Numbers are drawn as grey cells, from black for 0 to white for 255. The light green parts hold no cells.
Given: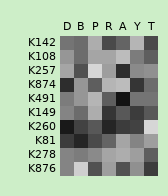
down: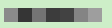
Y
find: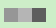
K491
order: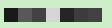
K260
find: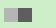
K491

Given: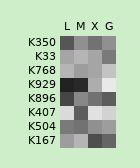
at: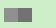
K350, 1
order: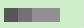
K350
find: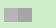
K33

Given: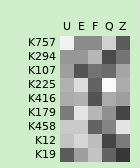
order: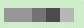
K294
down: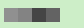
Q

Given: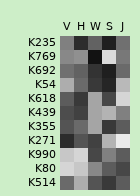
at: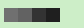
K692, 0
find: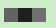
K235
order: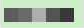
K514
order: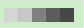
K990
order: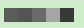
K355
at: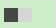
K618, 3

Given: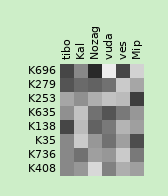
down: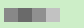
Kal
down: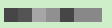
tibo
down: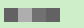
Nozag
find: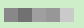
K736

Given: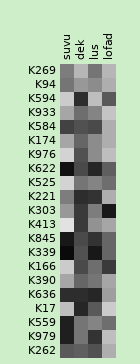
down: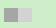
suvu
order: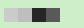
K17
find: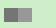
K94
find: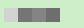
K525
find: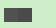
K584
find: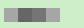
K390
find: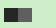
K622

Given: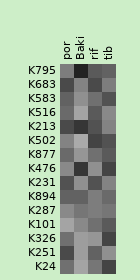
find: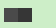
K213
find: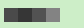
K213
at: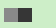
K476, 0
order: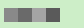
K516
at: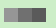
K877, 1
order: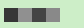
K476

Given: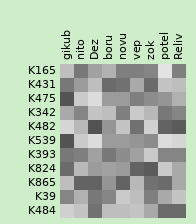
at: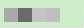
K431, 5
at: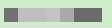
K484, 2
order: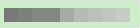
K342
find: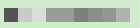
K475

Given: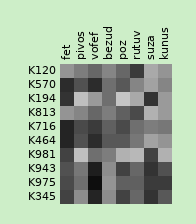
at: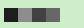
K943, 2
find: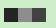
K345
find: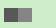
K570
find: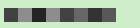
K345
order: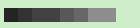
K345

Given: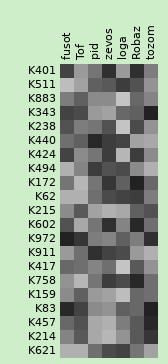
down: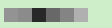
fusot
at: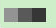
K214, 4
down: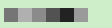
fusot
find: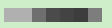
K62

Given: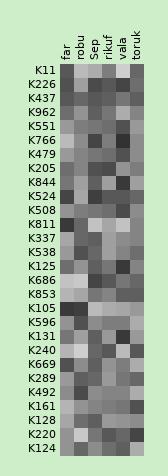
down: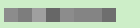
toruk
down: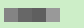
toruk
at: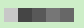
K686, 1
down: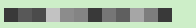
vala

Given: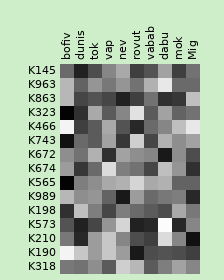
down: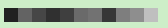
dunis
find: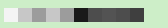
K190
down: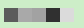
vap

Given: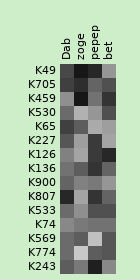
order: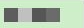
K569
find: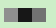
K459
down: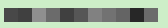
Dab

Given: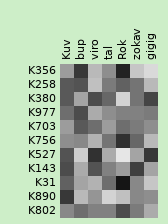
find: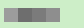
K703
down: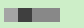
zokav
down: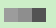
Kuv
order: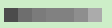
K977
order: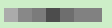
K802
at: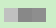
K890, 4
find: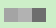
K31

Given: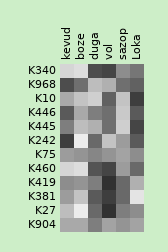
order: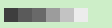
K242
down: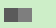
kevud
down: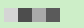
kevud
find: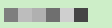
K445
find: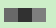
K27

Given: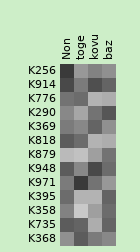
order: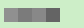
K369
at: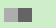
K735, 2
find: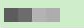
K818
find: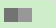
K971
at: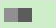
K368, 0

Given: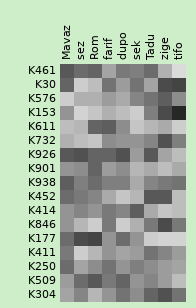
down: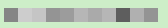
sek
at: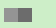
K177, 3
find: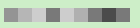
K846
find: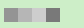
K846

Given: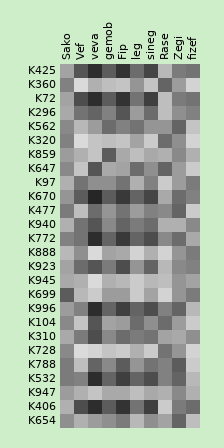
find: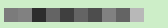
K532
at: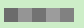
K477, 2
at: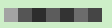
K425, 0

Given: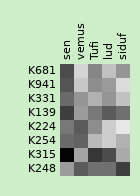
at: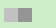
K681, 3
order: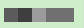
K248
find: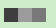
K139

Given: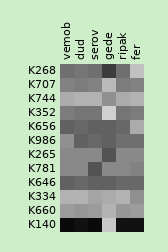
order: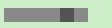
K265
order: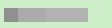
K744
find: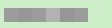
K660
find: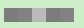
K707
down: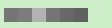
dud
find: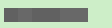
K646

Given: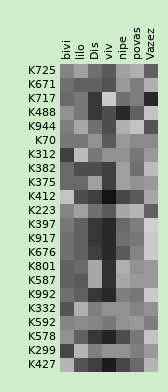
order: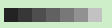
K578
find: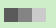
K676
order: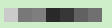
K992
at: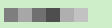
K944, 0
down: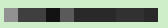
viv
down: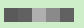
lilo

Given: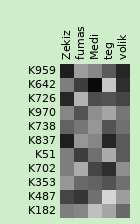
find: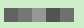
K738
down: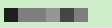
Zekiz
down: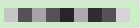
teg
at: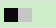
K642, 2
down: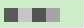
teg
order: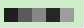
K959
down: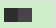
volik

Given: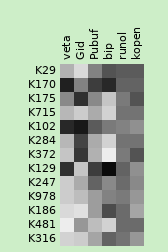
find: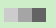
K316
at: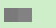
K102, 3

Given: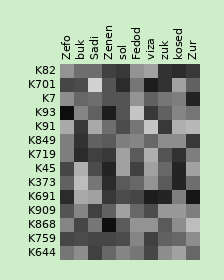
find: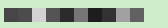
K701
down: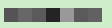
zuk

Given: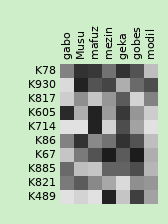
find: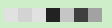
K489
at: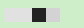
K714, 0
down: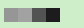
gobes

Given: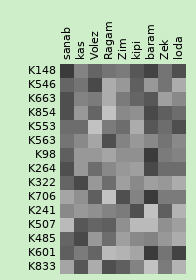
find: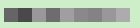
K485
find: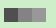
K563
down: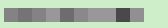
kas
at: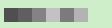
K833, 3
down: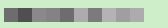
loda
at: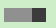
K98, 4

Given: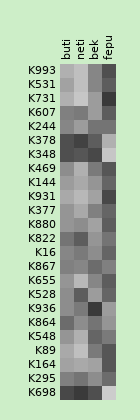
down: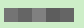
fepu
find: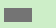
K244
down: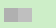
neti
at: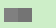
K295, 0
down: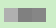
buti
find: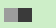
K731

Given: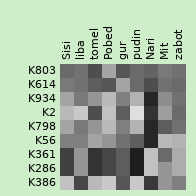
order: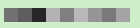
K798
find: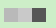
K386
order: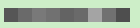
K803
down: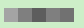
gur
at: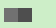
K803, 1
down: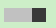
Nari
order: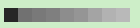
K934

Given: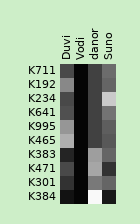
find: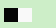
K384
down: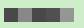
Duvi
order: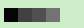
K641
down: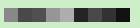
Duvi

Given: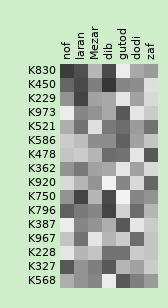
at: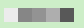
K387, 0
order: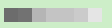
K967
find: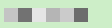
K967
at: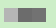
K478, 2
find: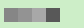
K973

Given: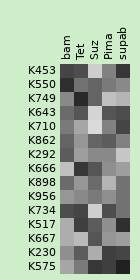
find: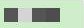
K643
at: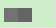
K550, 1
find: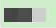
K453
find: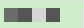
K643

